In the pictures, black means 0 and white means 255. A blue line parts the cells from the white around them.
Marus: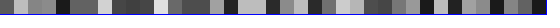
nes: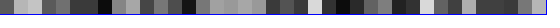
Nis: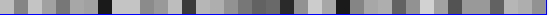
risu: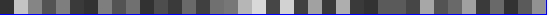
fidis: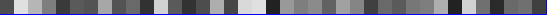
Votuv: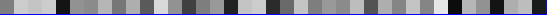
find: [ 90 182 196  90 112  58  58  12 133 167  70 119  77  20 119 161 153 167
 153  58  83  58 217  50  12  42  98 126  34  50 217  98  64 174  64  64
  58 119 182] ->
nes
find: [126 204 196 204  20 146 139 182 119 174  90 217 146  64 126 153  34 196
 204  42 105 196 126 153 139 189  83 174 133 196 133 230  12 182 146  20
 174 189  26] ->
Votuv
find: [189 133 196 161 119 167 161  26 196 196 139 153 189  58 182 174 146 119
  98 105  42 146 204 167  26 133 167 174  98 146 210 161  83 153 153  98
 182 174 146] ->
Nis
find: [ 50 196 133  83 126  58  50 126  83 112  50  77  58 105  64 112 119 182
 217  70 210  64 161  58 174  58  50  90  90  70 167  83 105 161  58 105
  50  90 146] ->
risu
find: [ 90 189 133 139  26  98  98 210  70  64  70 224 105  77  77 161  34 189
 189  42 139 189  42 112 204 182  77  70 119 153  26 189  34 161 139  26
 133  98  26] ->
Marus

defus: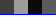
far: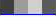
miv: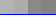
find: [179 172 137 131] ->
miv
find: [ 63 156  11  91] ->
defus
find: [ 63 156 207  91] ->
far

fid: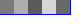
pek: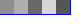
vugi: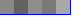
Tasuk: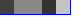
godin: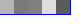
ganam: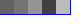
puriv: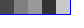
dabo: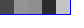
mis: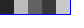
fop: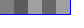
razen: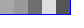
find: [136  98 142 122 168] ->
vugi
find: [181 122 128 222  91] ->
godin
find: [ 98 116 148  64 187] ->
ganam
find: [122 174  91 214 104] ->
fid
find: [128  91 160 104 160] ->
fop
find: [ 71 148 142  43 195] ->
dabo

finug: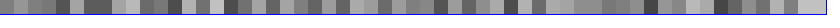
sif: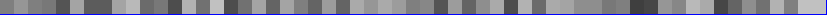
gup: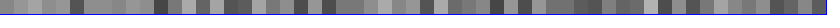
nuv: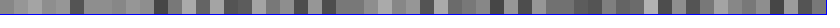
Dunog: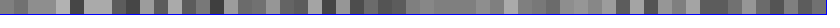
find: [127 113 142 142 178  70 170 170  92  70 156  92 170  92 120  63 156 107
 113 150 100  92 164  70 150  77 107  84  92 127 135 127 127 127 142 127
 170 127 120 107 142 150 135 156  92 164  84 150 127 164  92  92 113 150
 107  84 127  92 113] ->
Dunog
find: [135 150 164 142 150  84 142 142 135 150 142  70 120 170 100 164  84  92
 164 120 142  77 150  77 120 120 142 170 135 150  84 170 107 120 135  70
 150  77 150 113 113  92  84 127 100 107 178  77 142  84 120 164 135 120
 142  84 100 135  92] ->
gup
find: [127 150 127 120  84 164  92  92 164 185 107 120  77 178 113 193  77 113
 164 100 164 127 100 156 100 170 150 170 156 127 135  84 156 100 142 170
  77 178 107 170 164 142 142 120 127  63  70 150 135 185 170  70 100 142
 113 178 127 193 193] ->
sif

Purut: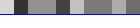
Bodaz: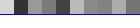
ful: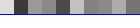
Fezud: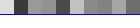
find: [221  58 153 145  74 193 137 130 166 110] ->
Fezud
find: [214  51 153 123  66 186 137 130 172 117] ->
Bodaz

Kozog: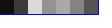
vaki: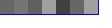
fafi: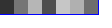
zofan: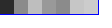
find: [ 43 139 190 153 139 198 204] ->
zofan
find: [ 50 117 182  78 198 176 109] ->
fafi
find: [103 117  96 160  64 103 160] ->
vaki

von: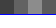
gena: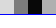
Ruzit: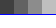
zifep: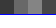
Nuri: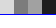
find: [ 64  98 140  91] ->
von
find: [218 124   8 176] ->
gena
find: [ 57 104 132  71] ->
zifep

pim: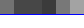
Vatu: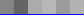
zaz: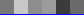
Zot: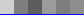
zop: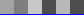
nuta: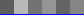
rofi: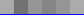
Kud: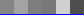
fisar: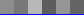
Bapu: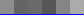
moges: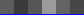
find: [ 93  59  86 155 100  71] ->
moges
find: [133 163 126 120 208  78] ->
Kud

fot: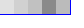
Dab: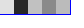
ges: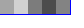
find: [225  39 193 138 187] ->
Dab
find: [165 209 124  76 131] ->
ges
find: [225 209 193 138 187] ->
fot

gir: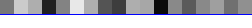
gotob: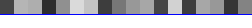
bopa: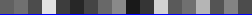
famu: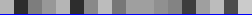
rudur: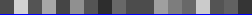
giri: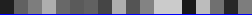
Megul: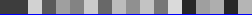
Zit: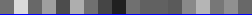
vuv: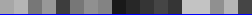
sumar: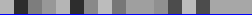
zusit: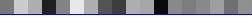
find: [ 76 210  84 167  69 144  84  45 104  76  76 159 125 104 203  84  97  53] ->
rudur
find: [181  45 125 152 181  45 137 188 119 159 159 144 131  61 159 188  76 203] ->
famu
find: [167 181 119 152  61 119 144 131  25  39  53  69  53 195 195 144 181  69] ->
vuv
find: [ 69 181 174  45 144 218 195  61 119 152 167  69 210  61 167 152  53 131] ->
gotob

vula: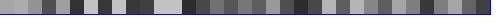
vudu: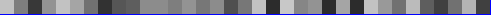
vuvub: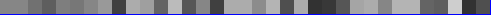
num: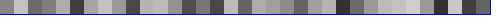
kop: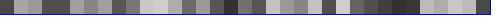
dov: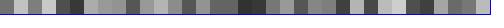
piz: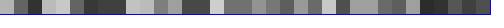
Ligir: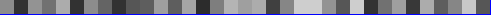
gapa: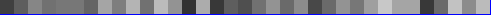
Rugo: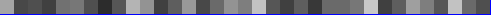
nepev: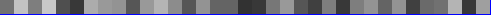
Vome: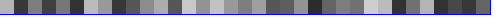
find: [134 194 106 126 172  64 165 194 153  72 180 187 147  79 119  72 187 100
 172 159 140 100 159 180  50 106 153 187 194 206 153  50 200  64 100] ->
num
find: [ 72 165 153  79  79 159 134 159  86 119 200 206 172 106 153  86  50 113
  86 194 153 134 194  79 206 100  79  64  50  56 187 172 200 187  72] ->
kop
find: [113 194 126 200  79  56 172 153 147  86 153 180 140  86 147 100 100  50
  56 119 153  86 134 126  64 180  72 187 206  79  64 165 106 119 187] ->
dov

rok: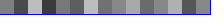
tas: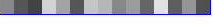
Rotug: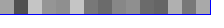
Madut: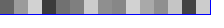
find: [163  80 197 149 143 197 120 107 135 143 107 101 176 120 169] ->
Rotug
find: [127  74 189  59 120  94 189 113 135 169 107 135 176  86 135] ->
rok
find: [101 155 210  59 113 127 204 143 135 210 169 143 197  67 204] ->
Madut
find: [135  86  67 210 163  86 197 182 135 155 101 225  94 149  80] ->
tas

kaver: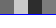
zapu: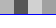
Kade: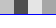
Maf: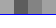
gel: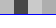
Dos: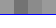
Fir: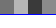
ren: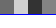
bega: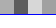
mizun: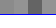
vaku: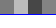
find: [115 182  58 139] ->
Fir
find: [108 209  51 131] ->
ren
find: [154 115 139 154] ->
Dos
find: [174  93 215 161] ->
bega
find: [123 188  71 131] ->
vaku

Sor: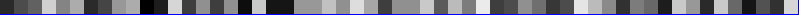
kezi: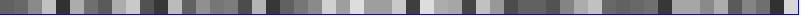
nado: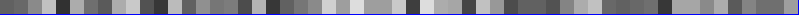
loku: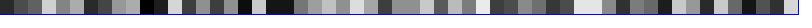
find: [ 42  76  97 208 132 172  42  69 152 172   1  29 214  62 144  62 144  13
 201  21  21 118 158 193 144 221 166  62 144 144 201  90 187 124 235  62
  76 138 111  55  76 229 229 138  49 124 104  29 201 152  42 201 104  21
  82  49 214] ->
loku
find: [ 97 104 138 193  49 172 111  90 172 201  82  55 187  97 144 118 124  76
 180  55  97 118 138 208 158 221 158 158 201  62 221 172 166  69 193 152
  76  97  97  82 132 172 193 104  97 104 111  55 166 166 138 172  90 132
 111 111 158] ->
nado
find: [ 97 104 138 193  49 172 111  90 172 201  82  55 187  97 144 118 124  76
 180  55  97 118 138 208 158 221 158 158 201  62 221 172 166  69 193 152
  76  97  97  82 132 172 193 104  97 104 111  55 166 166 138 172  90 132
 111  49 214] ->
kezi

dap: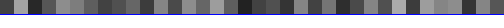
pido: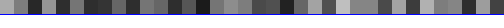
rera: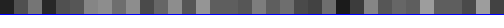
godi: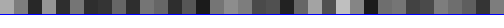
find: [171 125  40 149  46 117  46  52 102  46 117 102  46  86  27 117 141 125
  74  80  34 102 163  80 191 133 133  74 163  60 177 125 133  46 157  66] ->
pido
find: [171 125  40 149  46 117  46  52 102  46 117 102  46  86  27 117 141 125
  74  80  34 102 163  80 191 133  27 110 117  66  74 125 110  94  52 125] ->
godi
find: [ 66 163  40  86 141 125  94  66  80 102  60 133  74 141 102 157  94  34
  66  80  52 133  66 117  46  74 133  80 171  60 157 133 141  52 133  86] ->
dap
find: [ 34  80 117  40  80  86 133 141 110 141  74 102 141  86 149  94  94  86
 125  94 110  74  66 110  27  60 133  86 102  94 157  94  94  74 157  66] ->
rera

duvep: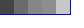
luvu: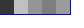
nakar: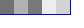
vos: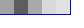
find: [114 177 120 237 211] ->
nakar
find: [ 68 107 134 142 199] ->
duvep
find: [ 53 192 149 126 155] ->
luvu

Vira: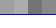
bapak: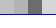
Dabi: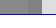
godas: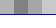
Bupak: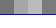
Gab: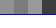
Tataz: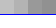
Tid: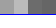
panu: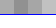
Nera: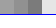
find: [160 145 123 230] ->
Nera
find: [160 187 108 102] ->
Tid

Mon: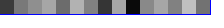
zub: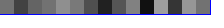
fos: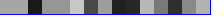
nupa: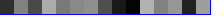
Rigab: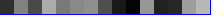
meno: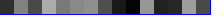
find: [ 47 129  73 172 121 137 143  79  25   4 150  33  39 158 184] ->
Rigab
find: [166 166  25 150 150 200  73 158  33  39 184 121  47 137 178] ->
fos

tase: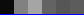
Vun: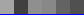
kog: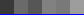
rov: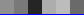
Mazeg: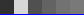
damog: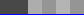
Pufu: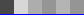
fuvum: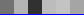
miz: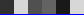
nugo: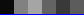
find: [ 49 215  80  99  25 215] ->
miz
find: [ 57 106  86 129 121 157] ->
kog
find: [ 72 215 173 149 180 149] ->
Pufu

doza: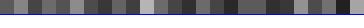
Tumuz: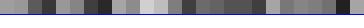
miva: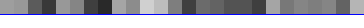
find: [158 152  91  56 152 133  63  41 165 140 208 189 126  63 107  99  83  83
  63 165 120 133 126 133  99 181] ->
miva
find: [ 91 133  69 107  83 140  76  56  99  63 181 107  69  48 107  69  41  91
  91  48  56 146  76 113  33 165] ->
doza
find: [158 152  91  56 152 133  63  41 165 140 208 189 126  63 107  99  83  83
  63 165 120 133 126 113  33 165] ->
Tumuz

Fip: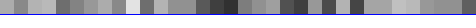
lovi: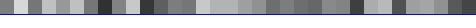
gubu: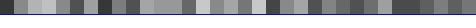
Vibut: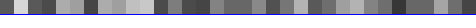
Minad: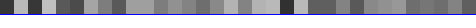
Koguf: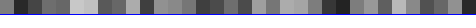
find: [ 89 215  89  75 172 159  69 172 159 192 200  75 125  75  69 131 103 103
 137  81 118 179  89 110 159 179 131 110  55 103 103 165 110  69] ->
Vibut
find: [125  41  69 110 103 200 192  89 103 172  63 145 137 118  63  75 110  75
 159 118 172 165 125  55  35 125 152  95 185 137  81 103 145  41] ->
Koguf
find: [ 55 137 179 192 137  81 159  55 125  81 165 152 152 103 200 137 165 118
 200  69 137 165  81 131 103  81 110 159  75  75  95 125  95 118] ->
gubu
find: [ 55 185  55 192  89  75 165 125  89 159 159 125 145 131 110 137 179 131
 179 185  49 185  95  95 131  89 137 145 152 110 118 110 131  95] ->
Minad
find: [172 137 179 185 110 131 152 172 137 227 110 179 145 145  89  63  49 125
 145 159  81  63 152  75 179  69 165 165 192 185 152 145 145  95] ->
Fip

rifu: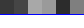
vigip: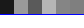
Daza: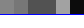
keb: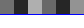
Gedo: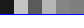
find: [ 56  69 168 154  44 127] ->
rifu
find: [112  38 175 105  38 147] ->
keb
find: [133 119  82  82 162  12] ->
Daza

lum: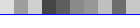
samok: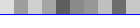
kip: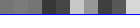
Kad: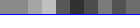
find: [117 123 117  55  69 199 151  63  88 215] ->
kip
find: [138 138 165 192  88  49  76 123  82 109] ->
Kad

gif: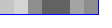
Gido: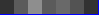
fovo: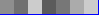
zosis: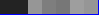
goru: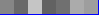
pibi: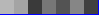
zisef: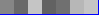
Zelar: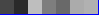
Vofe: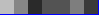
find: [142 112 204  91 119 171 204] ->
fovo
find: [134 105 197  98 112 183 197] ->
zisef
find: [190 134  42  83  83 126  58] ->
Vofe

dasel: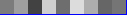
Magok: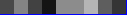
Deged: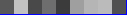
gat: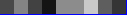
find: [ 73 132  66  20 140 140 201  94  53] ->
gat
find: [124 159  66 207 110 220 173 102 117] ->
dasel
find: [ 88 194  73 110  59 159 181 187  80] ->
Deged

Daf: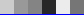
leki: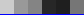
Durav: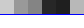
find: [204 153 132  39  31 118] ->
leki
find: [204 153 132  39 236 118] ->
Daf

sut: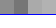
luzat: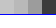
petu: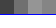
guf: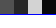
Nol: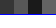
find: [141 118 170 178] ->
sut
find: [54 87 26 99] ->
Nol
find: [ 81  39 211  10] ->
guf

